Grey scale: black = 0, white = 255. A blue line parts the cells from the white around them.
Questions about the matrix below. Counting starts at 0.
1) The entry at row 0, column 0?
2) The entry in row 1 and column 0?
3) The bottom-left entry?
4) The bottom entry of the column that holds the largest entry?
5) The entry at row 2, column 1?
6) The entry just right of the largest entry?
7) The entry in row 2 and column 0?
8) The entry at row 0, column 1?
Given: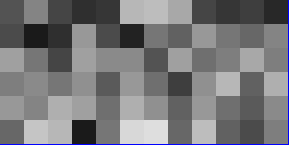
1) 83
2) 75
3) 103
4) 222
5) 118
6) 103
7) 160
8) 132

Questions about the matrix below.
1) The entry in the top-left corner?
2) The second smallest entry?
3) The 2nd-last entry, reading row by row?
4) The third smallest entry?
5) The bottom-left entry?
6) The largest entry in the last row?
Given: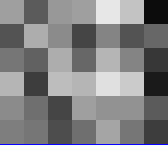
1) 159
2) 26
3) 118
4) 55
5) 126
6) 165

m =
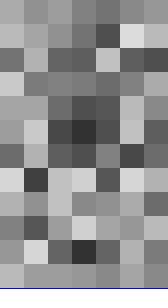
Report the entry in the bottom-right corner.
137
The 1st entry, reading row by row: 171
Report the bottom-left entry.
186
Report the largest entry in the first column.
214
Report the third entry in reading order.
157
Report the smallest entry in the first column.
108
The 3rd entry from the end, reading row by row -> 137
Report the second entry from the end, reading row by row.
165
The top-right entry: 151
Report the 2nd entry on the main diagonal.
165
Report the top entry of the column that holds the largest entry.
137
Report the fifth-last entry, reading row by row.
157
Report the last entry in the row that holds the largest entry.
186
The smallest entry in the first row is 115

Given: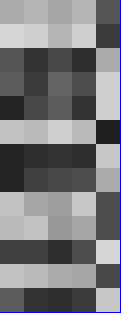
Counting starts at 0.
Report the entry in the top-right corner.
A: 85
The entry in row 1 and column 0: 215
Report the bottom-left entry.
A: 92
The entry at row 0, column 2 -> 166
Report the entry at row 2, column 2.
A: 71
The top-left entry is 172
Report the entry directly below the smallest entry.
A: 200
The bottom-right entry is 200
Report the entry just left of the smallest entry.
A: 186
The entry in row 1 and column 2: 180
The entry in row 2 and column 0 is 85

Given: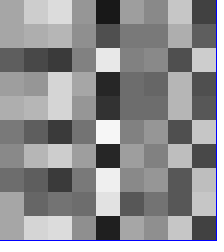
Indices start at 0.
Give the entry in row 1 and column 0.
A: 166
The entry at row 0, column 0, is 166
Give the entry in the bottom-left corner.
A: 166
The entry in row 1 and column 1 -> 174
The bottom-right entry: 65
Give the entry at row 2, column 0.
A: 94
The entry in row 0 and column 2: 220
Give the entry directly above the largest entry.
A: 50
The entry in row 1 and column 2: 182
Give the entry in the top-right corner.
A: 65
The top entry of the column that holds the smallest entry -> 24
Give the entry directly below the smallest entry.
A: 79
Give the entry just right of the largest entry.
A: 129
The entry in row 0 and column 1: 205
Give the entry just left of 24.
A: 150
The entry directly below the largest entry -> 38
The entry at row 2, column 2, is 58
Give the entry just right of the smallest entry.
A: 158

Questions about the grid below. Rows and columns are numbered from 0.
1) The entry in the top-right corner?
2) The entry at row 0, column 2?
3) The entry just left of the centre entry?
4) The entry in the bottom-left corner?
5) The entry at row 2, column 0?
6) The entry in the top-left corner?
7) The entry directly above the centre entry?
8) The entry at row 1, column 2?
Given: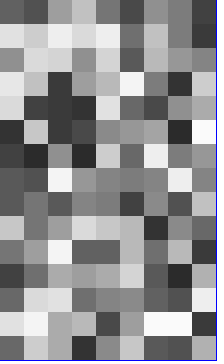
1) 65
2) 158
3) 151
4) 104
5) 144
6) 97
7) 205
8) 238
